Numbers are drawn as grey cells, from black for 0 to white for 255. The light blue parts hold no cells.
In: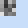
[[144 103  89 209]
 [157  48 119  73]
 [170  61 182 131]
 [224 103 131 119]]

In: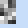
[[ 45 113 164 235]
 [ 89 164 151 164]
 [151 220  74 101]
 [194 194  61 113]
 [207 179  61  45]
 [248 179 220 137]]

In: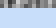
[[ 97 181  85 155 181 141  85 109 168  97 141 125 168 109]
 [125 168  58  97 207 155 155 109 141  85 141 125 193 125]]

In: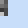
[[ 57  73]
 [114 100]
 [140  87]
 [194  73]]

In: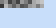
[[ 55 183 139  97 139  83  97 154 168 125 168]
 [125 154  67 109  67 154 125  83 168 183 196]]

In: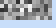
[[ 48  60 173 104  88 244  88 232  88  72 148  72 188]
 [104 202 148 173  48 216  88  60 173 160 104 160 136]
 [120 188 188 160  72 120 120 148 160 216 120 188 104]
 [148 188 136 173 173 202 104 136 120 148 148 120 173]
 [216  72 216 136 188 160 202 244 160 148 136  72 136]]

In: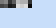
[[ 68  82  25  37 221 205 221   9]
 [120 135  52  94 191 175 175  52]]
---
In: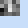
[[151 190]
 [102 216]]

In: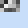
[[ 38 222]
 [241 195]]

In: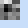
[[234 210]
 [ 30  80]]

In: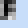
[[ 20  37]
 [  3 127]]

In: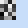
[[190  32]
 [ 48 241]]

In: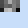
[[111 173]
 [102  93]]

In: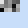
[[115 148]
 [123 141]]
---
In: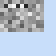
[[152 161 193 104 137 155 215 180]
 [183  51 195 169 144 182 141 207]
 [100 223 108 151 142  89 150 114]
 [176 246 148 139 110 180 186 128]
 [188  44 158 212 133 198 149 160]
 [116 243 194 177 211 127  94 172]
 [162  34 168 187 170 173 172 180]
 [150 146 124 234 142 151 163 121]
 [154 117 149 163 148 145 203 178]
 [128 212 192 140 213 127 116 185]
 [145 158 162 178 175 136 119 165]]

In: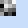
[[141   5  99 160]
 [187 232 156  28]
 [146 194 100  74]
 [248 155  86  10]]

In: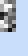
[[232 166 171  26  51 245 207 150]
 [156 249 234  73 178 155 243 116]
 [102 249 146 139  95  88 127  11]
 [121 142  80 123  92 170  41 137]]

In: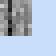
[[127 204 128 159 166 153 182 156 186]
 [144 164 132 131 108 159 155 139 127]
 [ 43  47  34  87  72  32  69   5  31]
 [153 142 167 183 131 129 101 115 132]
 [159 159 150 108 121 123 161 144 150]
 [144 136 183 153 129 153 166 180 161]
 [155 125 126 120 127 114 124  97 103]
 [170 160 151 140 136 135 189 147 156]]

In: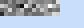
[[110 205 106  42]
 [ 96 178 125 144]
 [146 119 211 119]
 [101 112 105 119]
 [143  68 143 158]
 [129  12 185 158]
 [101 232  96 105]
 [178 154  85 135]
 [148  62 185 108]
 [130 193 121 110]
 [126 151 199 114]
 [144 168 159 160]
 [140 251 101 159]
 [108 196 126 218]
 [222 153 113 208]]

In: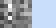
[[113  69 134  81  54 132  77]
 [180  95 149 169 108 103 134]
 [201 253 219  74 244  80 143]
 [108 139 163 147 120 138  92]
 [131 131 118 101  80 129 116]
 [ 80 163  95 161 100 120 120]
 [166 188 153 187 108 131 110]
 [123 104 139 186 138 127 157]]

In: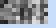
[[ 79  41 111 141 108  41]
 [ 34 151 117 131 141  34]
 [128 165 114 126 150 114]
 [124  94 178  90 140  97]
 [159 120 139 102 213 157]
 [109  87  44  44  63 107]
 [ 96  77  93 135 100 165]
 [159 172  72  72  85 116]
 [199  83 152 131 210 220]
 [208 177 176 193 143 209]
 [103  76  84 113  81 111]
 [162  76 195  53 198 183]]

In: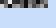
[[ 46 214]
 [ 96 129]
 [237  15]
 [ 47 146]
 [ 39 161]
 [ 89 103]
 [ 16  16]
 [118 152]
 [ 90  75]
 [ 13 117]
 [ 90 167]
 [134  65]]
